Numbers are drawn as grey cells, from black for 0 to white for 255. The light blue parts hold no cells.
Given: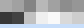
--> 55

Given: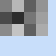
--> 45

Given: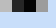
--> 4

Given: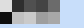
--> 14

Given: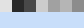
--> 41

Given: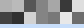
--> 48

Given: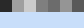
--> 41

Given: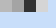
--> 50

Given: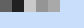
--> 33

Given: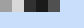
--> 26
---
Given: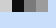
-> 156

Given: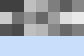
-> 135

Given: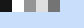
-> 116

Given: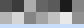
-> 133

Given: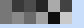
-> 66

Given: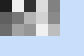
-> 129

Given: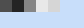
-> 214
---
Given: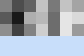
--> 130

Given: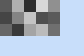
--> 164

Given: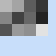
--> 143

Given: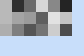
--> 85

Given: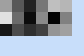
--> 47

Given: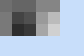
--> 56

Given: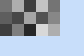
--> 39

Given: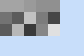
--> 58

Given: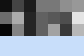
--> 37
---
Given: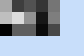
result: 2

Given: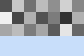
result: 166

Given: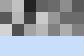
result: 211

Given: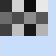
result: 64

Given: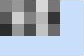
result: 43

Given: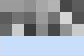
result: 104

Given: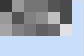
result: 164
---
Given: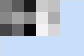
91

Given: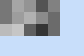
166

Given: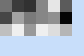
59

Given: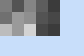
83

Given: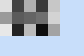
67

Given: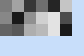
163
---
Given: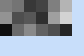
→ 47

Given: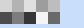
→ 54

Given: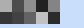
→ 99

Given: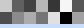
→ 224

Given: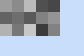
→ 90

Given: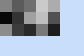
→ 160

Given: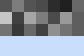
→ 75

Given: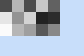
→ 211

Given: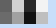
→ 161

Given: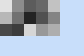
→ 36
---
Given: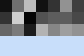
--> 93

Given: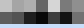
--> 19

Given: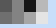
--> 166

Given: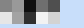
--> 242

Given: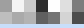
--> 212

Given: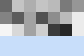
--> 186

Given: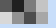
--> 77

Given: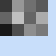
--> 101

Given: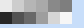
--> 214
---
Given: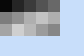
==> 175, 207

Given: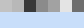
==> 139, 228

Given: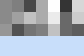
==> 171, 254

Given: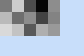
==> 141, 217

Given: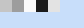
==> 250, 250

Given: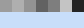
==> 98, 196

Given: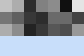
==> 45, 228
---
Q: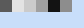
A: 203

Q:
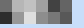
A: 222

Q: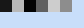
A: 3

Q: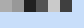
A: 33

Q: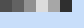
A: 145

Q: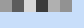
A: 215

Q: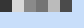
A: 138
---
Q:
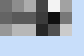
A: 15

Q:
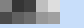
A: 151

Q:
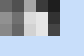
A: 229

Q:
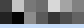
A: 78

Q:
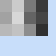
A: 100

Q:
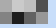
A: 98

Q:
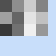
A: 227

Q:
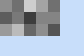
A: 132
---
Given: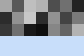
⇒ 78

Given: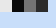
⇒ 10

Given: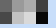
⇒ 154

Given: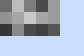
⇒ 125

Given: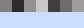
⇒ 62

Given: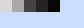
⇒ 68

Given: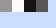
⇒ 250

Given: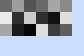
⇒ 106
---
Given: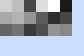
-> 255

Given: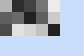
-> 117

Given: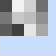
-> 208

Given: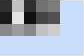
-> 114

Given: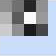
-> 38

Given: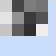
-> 125

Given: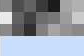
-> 165
